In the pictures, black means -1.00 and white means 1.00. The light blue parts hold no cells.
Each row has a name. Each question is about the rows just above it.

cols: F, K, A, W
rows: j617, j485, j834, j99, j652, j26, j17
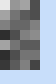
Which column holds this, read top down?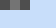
K
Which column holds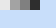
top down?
F
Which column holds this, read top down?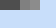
W
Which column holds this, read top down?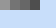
K

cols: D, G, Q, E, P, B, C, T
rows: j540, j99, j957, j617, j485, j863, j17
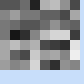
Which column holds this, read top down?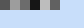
G
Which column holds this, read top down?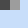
P

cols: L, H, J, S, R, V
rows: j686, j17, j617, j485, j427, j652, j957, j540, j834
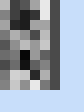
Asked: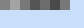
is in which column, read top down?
L
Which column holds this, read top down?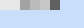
R
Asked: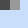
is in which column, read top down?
S
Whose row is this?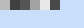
j686
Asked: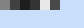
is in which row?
j17

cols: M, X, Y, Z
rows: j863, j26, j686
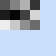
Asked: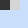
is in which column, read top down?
Z
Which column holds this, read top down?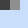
Y
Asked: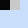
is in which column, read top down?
X
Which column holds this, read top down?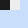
M

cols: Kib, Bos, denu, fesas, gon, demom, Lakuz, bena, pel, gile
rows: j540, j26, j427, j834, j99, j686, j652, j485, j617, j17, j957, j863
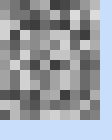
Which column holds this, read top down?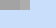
demom
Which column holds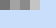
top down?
gon
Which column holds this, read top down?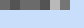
pel

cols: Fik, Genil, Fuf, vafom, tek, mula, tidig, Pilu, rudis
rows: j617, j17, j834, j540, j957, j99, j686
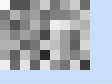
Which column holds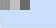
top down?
Pilu
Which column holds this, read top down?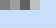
Fuf
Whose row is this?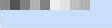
j834
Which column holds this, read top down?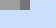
tidig
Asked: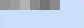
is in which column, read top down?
vafom

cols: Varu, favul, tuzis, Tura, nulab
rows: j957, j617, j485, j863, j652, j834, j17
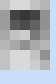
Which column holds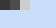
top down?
tuzis
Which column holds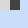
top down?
favul
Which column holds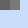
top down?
Tura
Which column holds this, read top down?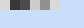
tuzis
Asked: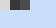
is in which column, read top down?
tuzis

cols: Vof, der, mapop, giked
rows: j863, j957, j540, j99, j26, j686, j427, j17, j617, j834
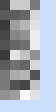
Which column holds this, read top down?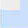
giked
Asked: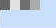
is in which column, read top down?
der
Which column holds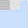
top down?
giked
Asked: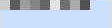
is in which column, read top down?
der
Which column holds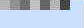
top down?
mapop
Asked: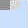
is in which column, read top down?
giked

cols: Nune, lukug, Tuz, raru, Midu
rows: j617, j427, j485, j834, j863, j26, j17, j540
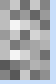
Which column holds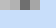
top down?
Midu
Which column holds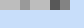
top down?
Nune
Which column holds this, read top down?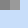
Midu
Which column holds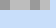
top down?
Nune
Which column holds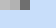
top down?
Midu
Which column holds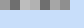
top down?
Midu

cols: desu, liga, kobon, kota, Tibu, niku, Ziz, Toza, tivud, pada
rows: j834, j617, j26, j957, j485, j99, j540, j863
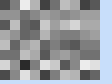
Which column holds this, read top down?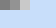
niku
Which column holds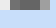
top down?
kobon
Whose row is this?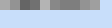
j957

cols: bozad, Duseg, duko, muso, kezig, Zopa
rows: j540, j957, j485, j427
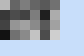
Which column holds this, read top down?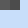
kezig
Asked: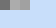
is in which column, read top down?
Zopa
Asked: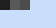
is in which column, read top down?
kezig
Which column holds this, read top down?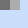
Zopa
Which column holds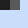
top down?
kezig
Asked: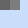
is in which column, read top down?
muso

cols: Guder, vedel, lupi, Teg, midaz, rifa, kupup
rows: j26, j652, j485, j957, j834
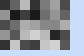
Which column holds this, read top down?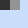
Guder
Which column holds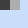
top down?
lupi

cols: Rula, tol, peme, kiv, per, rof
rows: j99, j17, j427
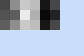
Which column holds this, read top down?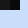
per
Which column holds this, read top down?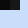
per
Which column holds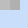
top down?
kiv
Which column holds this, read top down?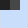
rof
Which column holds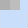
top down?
kiv
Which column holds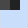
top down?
rof

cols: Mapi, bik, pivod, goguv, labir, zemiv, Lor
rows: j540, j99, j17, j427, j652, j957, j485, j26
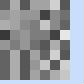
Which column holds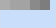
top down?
bik
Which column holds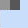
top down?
pivod
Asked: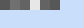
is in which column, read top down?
Lor
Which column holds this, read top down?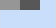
pivod

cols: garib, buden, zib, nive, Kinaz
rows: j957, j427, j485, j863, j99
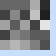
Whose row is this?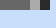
j957
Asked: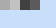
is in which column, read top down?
nive
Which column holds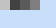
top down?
nive
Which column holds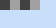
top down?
garib
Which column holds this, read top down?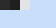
Kinaz

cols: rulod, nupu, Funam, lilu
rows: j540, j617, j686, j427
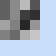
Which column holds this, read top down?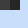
Funam
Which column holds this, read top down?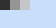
lilu
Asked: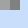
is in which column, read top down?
rulod
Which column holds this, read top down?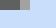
rulod

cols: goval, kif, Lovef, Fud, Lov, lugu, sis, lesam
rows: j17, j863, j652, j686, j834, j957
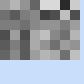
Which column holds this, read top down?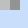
Lov
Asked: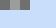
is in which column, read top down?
sis

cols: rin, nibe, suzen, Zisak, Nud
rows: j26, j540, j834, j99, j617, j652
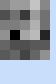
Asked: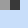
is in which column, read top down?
suzen
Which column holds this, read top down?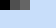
nibe
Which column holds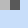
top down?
Zisak
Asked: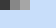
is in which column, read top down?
suzen

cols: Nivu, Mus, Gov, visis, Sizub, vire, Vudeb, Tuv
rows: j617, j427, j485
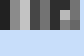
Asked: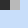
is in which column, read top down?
Vudeb
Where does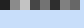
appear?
j485
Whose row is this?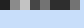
j617
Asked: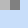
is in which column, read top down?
Vudeb
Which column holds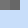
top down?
Tuv

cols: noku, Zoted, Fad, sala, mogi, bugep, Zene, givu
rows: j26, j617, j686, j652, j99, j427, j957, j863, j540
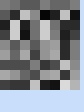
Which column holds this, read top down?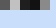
Fad
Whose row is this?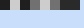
j686

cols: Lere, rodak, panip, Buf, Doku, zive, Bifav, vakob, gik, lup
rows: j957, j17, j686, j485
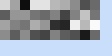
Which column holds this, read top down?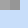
rodak
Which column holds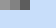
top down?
rodak
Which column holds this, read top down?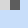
Lere
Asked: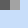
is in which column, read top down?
Lere
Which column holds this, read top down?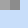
Lere

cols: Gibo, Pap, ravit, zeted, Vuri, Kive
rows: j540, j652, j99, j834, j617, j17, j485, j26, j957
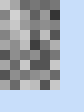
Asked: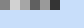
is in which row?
j652
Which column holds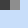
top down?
zeted
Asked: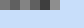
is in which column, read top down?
zeted
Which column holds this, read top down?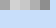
Pap
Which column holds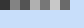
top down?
Kive
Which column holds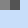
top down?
Kive

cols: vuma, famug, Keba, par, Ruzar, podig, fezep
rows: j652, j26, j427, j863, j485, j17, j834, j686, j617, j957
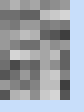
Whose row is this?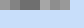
j485
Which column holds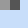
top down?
vuma
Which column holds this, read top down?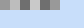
Keba

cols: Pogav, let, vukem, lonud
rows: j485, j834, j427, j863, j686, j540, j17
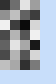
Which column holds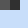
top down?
vukem
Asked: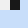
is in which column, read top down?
lonud
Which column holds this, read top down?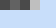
Pogav
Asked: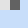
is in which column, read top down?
vukem
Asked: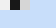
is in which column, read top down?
lonud

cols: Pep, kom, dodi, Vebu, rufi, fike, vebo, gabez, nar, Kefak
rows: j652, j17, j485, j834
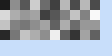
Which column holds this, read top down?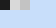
Pep
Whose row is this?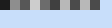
j652
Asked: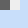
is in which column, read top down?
fike
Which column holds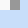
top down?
Kefak
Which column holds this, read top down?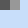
dodi
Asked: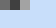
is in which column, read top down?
rufi

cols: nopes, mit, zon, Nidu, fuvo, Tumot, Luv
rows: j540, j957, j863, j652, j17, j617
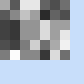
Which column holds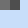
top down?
Luv
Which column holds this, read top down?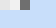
Luv
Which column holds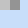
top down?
zon
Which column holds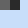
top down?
fuvo
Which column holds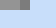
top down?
zon
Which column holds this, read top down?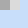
Tumot
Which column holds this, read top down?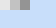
zon

